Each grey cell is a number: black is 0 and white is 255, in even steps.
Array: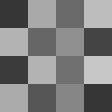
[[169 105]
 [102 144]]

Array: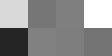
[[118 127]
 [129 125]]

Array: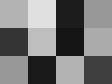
[[224  28]
 [190  20]]

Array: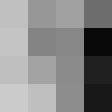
[[151 161]
 [132 135]]

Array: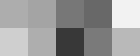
[[164 119]
 [174  56]]

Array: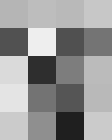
[[189 185]
 [238  80]]
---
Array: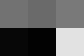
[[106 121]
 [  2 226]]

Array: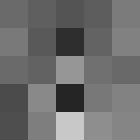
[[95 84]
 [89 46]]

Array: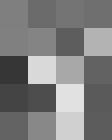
[[107 116]
 [132  93]]

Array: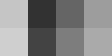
[[ 50 101]
 [ 67 125]]

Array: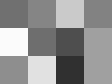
[[133 202]
 [110  78]]

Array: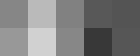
[[186 129]
 [209 135]]

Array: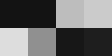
[[ 19 189]
 [144  23]]

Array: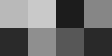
[[201  28]
 [143  87]]

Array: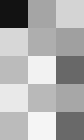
[[165 212]
 [174 160]]
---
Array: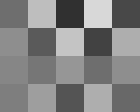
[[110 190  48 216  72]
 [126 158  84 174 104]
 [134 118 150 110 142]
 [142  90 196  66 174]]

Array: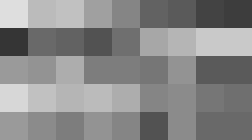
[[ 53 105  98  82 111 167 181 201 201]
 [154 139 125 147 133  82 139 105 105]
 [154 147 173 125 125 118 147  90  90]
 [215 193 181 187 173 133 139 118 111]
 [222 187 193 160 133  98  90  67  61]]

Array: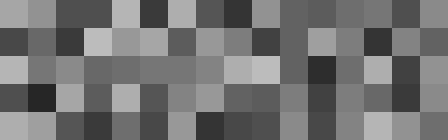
[[ 72 104  58 188 152 166  92 152 125  65  98 159 125  52 131  98]
 [166 146  79  79 181  58 174  85  52 146  98  92 110 118  79 138]
 [174 159  85  58 110  72 152  52  72  79 138  72 131 181 146 110]
 [181 118 138 104 110 118 118 131 174 188  98  45 110 174  65 146]
 [ 79  38 166  92 174  85 131 152  98  92 125  65 125 104  58 138]]

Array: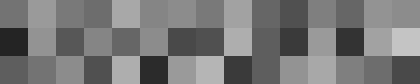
[[ 36 147  87 133 102 140  73  80 174  94  58 154  51 162 196]
 [115 154 121 109 168 133 140 121 162 102  80 127 102 147 140]
 [ 94 115 140  80 174  43 154 181  58  94 147 168 127 109  73]]

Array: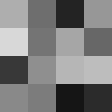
[[137 124  21  43]
 [174 110  35 151]
 [216 116 166 103]
 [ 56 143 182 189]]

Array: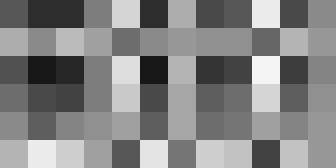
[[ 81  23  38 125 221  23 180  52  66 244  60 132]
 [ 87  45  45 125 213  45 173  73  87 236  73 138]
 [109  73  66 125 201  73 166  94 109 213  94 144]
 [138  94 132 144 160  94 166 109 117 160 132 152]
 [173 138 187 160 109 138 152 144 144 102 180 152]
 [180 236 207 160  87 228 117 207 194  66 194 152]]

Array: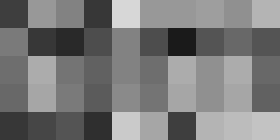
[[122  55  41  77 130  77  26  84 104  84]
 [ 55  70  84  47 202 166  62 180 188 195]
 [110 172 116  97 130 110 172 144 172 104]
 [104 166 122  91 138 116 166 144 166  97]
 [ 62 152 130  55 215 152 152 158 144 180]]
